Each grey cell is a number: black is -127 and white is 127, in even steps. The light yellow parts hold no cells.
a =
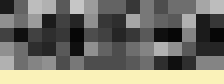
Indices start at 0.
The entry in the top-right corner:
61
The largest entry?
70
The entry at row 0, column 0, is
-100
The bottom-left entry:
49
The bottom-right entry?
4
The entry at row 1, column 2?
28
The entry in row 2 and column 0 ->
-62
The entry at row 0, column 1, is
-28
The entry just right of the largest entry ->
28
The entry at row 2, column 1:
-112

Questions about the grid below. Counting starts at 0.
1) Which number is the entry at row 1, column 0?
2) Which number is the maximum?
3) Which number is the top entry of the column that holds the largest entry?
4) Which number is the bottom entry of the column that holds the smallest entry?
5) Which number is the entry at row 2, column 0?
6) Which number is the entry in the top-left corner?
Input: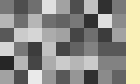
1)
54
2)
106
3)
-16
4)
34
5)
-39
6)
-7

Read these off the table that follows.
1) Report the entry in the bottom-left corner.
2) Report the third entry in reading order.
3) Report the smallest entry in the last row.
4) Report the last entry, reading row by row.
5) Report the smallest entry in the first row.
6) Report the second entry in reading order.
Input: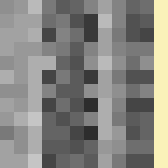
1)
34
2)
58
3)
-58
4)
-46
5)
-36
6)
24

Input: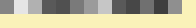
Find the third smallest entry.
-47
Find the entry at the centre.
27
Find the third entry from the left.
49
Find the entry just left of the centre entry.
-5

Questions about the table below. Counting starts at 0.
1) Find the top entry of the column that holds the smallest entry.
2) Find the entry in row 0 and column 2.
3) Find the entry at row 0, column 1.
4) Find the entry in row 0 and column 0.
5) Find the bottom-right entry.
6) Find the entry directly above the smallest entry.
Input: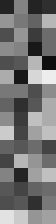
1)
-80
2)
-92
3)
3
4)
-92
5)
33
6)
-19

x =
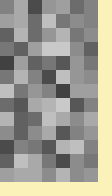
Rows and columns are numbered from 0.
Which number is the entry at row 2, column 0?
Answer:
-30
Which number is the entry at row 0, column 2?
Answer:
-52
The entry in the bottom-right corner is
22
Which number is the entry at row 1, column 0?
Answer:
31
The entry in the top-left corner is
2
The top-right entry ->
2
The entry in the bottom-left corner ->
31
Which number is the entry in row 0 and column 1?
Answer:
41
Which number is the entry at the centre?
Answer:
2
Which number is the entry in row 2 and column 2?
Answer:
-19
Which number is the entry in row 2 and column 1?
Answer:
52
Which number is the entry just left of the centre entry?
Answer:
22
